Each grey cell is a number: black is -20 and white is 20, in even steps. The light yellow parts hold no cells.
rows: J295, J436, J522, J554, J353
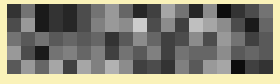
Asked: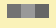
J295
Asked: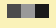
J436
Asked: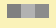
J353
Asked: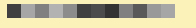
J353
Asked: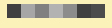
J353
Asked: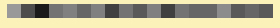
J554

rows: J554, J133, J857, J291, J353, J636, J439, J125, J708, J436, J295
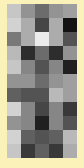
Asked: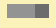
J636
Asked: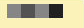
J353
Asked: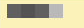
J436

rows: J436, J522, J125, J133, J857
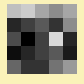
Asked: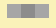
J436
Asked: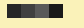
J133
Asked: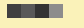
J522

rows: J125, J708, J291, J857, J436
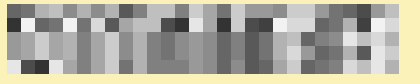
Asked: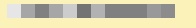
J436
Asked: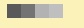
J291
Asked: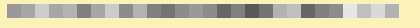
J291
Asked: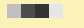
J708

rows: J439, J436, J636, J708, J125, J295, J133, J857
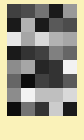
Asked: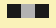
J436
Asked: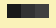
J708
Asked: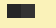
J125
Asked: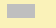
J133

